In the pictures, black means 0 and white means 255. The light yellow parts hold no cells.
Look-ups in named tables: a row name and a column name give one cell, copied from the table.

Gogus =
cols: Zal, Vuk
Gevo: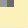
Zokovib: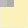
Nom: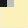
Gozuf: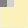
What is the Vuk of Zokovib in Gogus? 174
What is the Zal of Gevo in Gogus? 153
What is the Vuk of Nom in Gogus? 191
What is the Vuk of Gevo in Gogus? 107
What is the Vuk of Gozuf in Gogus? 210
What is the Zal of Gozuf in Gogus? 129
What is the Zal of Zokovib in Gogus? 187
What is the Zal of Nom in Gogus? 26
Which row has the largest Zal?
Zokovib

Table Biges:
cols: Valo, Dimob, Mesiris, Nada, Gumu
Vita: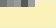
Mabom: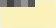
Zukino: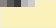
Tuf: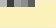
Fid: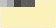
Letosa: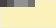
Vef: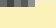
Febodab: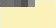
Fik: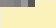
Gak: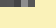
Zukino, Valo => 132
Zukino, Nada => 182
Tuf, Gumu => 94
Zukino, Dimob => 89
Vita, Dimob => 142
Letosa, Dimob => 94
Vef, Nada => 90
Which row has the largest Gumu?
Zukino

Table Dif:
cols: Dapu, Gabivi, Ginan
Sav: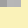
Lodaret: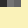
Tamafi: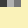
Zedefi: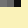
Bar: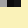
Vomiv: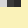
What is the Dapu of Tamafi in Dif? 59
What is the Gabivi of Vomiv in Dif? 59
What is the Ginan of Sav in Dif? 182
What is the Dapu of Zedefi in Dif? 115
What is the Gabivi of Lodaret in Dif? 116
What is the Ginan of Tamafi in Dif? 119
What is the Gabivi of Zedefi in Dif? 101
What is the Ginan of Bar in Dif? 22
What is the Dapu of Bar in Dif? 163
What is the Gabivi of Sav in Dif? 183
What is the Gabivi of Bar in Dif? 13
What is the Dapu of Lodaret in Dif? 44
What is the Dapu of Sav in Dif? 160
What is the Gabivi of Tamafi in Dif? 177
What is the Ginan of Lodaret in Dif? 100
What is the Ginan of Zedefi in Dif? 15
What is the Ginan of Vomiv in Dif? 43
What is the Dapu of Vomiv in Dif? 215
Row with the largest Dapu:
Vomiv

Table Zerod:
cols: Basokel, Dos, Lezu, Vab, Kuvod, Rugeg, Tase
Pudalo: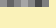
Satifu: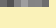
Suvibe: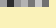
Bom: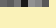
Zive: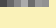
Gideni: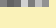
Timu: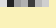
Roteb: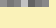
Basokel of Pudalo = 146
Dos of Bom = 92
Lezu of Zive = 137
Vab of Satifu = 159
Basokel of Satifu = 108
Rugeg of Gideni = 192
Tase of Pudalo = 127
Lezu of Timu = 158
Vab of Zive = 171
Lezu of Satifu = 131
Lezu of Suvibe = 150
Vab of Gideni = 209
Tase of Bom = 88
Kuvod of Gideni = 124
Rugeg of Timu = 185
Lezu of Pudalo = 135
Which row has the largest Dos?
Roteb

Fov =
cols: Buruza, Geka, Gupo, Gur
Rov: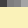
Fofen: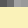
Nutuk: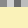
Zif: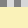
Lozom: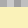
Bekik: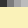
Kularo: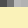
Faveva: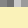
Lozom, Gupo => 160
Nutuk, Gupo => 109
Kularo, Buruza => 78
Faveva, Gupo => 202
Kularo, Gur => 178
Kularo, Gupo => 185
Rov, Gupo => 133
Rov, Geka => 126
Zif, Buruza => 129
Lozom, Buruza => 172
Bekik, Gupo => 165
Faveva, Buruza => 133
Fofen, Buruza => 88
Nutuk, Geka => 209
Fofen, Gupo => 162
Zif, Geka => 219
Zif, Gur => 215
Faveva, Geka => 113
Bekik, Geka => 124
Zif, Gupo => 131

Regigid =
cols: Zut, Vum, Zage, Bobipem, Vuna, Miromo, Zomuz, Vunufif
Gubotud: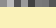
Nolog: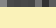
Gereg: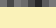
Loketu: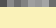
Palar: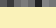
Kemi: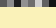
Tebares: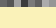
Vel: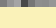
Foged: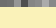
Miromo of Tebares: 96
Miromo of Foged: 139
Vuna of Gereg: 72
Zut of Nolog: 134
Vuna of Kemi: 109
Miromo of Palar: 34
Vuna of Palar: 105
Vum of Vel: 150
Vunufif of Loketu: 109
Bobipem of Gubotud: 154
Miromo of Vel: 142
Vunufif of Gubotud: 86
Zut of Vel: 125
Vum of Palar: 58
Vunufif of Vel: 150
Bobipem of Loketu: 130
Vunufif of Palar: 118

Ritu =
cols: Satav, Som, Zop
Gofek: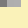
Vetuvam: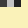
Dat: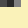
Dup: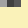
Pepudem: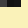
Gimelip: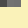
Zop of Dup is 87
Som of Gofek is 174
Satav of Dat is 74
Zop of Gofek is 175
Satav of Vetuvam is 59
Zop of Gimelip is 113
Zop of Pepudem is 21
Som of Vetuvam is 196
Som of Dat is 41
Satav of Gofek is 122
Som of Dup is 64
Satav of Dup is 162
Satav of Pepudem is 63
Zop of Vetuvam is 35
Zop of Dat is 129
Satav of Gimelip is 74
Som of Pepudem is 18
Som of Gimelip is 115
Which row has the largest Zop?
Gofek

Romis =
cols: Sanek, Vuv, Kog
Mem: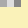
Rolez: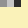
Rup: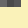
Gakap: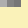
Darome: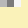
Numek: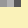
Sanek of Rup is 104
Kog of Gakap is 119
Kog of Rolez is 45
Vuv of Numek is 178
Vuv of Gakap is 131
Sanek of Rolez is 145
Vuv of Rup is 74
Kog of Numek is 88
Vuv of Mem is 222
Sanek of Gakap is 174
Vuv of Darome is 123
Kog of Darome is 246

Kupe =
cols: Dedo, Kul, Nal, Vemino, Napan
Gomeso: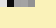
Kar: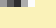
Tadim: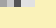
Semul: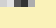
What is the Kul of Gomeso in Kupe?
11
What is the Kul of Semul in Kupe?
227
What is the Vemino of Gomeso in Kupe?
164
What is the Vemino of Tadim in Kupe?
226
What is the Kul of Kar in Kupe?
91
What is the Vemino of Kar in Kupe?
173
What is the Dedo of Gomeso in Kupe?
226
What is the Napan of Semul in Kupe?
173
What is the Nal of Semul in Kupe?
87
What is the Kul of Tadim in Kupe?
203
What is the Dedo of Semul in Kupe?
209
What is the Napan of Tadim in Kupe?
225
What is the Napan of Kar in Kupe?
252
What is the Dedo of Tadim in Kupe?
163
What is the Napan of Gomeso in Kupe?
146
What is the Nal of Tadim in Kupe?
85

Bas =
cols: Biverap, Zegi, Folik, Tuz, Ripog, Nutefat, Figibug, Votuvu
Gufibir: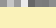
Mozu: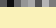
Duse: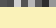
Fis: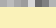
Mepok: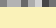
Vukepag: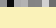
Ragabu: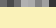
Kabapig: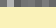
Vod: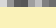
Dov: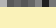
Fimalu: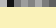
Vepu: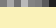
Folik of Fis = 168
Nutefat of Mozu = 82
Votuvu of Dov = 117
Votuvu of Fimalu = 96
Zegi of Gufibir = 198
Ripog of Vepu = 131

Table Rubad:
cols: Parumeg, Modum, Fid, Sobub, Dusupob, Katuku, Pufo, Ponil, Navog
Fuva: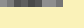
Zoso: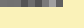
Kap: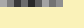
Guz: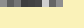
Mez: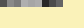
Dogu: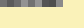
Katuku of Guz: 71
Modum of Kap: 125
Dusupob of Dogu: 113
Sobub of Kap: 108
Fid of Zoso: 114
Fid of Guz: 117
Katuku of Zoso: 83
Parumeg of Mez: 81
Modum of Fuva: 122
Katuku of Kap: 93
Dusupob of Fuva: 73
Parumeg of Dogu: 114
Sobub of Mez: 175
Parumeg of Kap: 169
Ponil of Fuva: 142
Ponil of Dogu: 78
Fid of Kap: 58
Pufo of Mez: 40

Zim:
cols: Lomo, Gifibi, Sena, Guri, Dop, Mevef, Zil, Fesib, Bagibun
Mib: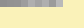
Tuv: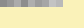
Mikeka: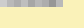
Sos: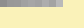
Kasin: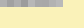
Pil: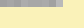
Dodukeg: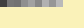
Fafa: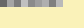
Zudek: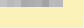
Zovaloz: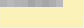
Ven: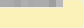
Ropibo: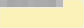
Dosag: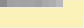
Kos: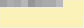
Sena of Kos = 167
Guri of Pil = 172
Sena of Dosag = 164
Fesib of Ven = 158
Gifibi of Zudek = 185
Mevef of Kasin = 169
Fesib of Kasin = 178
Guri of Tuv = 141
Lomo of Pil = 161
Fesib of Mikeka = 151

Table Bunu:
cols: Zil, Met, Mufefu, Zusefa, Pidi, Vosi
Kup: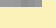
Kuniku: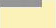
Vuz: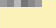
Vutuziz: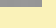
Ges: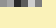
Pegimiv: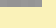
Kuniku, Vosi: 149
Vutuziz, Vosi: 150
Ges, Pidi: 206
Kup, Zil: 155
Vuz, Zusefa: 117
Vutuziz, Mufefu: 151
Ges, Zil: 146
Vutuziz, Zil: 151
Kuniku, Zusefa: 149
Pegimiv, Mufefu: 148
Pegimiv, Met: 148
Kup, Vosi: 153

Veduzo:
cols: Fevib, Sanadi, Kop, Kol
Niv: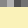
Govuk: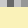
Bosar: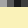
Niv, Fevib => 135
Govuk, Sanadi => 104
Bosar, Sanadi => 89
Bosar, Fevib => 165
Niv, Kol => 114
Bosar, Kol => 62
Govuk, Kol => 151
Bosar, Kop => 26
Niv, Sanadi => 178
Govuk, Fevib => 202
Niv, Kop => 82
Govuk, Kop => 194
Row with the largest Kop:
Govuk

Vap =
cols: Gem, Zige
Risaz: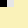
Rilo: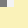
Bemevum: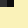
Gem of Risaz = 1
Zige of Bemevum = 13
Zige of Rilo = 243
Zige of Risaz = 230
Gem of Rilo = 123
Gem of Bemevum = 49
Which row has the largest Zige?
Rilo

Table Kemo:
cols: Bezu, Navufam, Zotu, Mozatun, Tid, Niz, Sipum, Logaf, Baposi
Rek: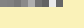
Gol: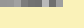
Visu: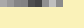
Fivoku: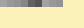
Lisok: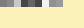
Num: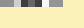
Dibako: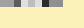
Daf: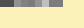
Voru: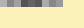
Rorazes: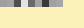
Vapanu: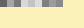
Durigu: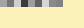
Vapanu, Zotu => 121
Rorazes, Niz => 162
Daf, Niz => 147
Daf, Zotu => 145
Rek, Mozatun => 138
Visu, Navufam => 153
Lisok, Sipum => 242
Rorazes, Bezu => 159
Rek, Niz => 113
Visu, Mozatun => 131
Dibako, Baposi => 142
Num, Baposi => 148
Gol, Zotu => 161
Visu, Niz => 68
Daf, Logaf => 124
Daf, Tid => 123
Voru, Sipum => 170

